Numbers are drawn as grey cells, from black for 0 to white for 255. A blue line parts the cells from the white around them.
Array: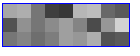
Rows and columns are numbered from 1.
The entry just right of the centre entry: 132
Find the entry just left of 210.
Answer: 151
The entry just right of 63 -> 55
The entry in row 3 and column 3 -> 110
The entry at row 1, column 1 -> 167
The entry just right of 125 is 159
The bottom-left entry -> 118
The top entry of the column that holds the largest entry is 90
